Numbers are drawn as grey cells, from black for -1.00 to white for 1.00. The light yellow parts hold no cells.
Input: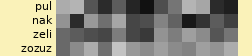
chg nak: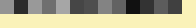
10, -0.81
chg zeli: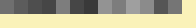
1, -0.18

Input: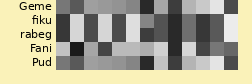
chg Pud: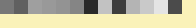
2, -0.30
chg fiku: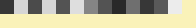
5, -0.41
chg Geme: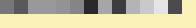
3, 0.25

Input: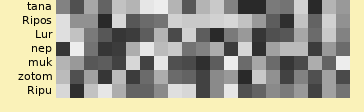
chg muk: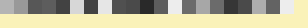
11, -0.63
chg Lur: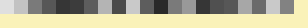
10, 0.64

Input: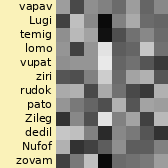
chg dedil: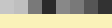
3, 0.01
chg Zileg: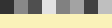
8, 0.45
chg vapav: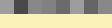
3, 0.12

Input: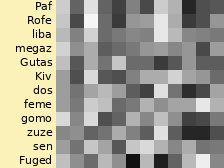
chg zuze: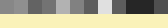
5, 0.35
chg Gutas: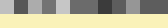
9, -0.32
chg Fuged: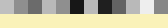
6, -0.87
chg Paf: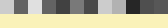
6, 0.01
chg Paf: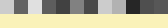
4, -0.22
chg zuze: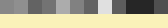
7, -0.27
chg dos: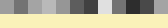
5, 0.23

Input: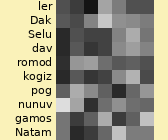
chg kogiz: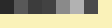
3, -0.58
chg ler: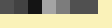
2, -0.53
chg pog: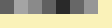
2, 0.35

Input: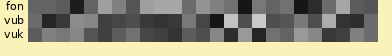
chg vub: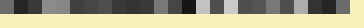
24, -0.65
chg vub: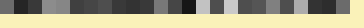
20, -0.06

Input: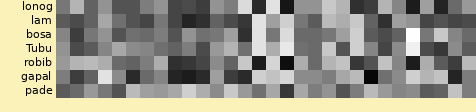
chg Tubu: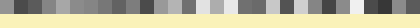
8, -0.12
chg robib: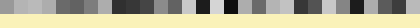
24, 0.52
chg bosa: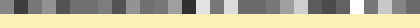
7, -0.17

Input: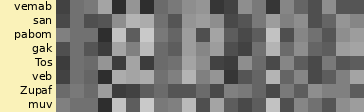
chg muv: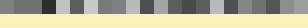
16, 0.52
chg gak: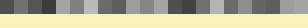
12, 0.23
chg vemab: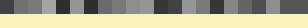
14, 0.11
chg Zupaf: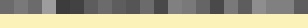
9, -0.33

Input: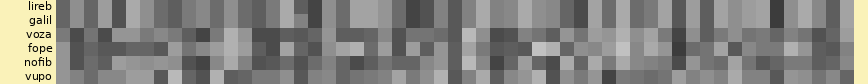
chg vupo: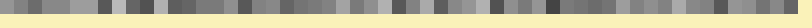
50, 0.02
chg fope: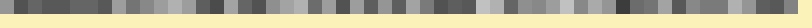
32, -0.31
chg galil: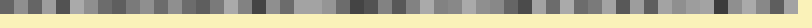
11, 0.07

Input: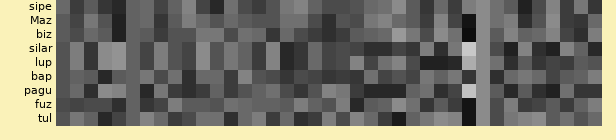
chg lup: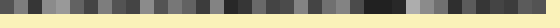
5, 0.15
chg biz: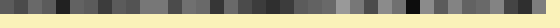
9, -0.35
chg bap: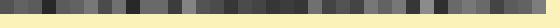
10, -0.63

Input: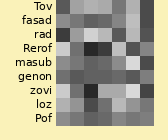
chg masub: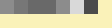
3, -0.24
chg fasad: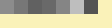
7, -0.41
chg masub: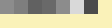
2, -0.07

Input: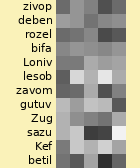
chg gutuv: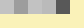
1, 0.46
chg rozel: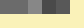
2, -0.10
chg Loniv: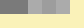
5, 0.29
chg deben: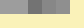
2, 0.17
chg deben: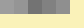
4, 0.06
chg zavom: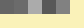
4, -0.37
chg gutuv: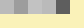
5, -0.31

